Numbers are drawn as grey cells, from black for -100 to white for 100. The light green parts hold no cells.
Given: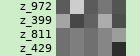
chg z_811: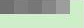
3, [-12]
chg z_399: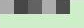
1, [29]
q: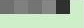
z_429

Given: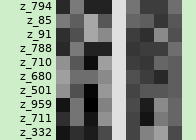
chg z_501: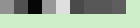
6, [-47]
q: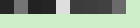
z_788
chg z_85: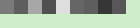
4, [-32]
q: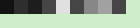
z_332
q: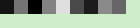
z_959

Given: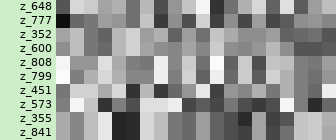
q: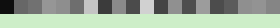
z_777
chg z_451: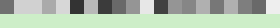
1, [-7]

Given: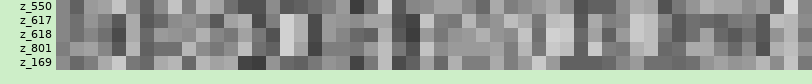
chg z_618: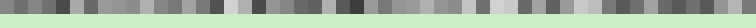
20, [21]
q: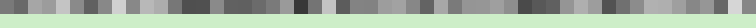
z_550
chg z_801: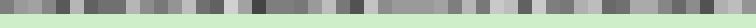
13, [10]
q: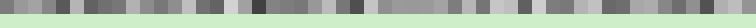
z_801

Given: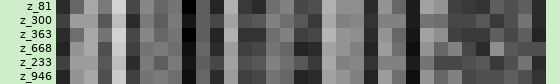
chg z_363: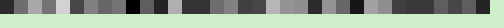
7, [6]
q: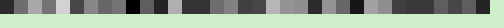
z_363
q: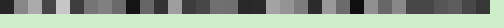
z_946
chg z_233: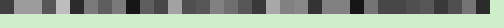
26, [-78]

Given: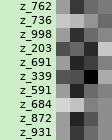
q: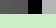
z_339
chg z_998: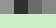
1, [22]
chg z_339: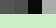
3, [-98]
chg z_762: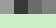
4, [-4]
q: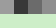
z_931

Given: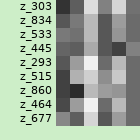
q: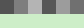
z_834
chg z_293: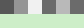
2, [22]
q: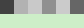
z_515
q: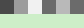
z_464
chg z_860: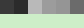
1, [-49]

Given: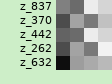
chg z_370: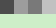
2, [28]
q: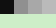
z_632
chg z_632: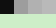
3, [33]

